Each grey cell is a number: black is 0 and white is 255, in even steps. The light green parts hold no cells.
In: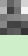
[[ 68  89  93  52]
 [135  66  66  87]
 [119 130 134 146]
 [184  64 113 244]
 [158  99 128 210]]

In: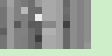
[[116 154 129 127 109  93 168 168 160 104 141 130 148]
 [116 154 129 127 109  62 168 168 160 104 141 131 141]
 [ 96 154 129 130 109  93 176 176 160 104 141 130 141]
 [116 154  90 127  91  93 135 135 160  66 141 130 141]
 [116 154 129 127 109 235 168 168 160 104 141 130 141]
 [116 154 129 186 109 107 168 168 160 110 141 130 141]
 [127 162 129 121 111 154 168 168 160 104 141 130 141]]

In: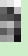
[[152 159  18]
 [ 92 128  45]
 [170 188 104]
 [ 86  78  54]
 [100  52 187]
 [217 228 253]]

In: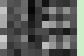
[[ 89  66  36  79  72  67 101  39  38  31  54]
 [173  56  73  83  61  48 188 152  96 156  88]
 [204  75  84 131  21  47  67 132  73 132 100]
 [ 83  71  53  74  49  77  76  40  45  24  54]
 [169  56  87  70  30  53 172 156 103 151  84]
 [171  81  72 130  20  56  26  87  52  83  87]
 [195  69  97 104   6  51  97 151  93 144  95]
 [129  84  78 106  15  74  18  66  54  49  74]]

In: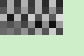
[[106 119  96 145  78 168  84 203  69]
 [ 98  82 109  68 140  16 142  17 154]
 [183  24 181  47 204  81 189  90 220]
 [ 86 166  76 156  64 174  55 148  64]
 [ 61 170  54 176  57 178  42 191  38]]

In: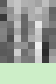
[[102  90 160 123 120 209  56 166]
 [ 90  94 206 111 139 220  40 147]
 [ 93 104 147 146 105 238  50 105]
 [127  77 196 107 171 192  91 109]
 [131  98 165  99 147 201  98  96]
 [124 114 192 105 137 230 152 126]
 [ 56 153 169 103 175 168 156 108]
 [124 144 195 150 172 192 164 101]
 [ 91 184 197 176 173 162 190 155]]
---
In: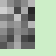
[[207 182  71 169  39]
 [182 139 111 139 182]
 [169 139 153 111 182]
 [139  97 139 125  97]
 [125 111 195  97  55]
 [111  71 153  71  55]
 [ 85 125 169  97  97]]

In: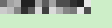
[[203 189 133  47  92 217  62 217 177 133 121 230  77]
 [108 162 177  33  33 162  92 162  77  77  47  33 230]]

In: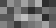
[[147  75 132  89  44  75 117 103]
 [132 103  60 103 117 132 162 103]
 [ 89  89 162 191 147 162  44  89]
 [ 75 147 117 162 117 177  44  60]]

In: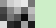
[[220  43  27 161  27]
 [149 205 220 233 117]
 [ 71 133 176 103 189]
 [ 56 117  87  11 161]]

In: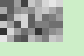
[[230 171  96  81 186 157 126 199 186]
 [199 157  81 214  96 126 126 111 111]
 [171  96 141 157 141 186 199 171 141]
 [ 96  96 157  66 199 171 214 230 214]
 [ 66 111 199 214  96 186 111 126 157]
 [ 51 214 157 111 141  51 111 141 157]]

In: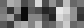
[[133 159  62   9 133 133  76  36 215 190 146  50]
 [119  50 133   9  91  76  36  50 231 215 146  62]
 [104 174 159  76 104 215  76 146  91 190 104 119]
 [ 91  62 159 174 133 190  91 104 159 203 104 119]]

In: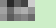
[[162 107 162 175 146]
 [146  92 120 132 107]
 [132  41  92  68 205]]

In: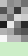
[[248 190 190 139]
 [190 139 151 112]
 [178 164  99  83]
 [164 112 217 204]
 [ 83 151  58 178]
 [ 29 233 127  42]]
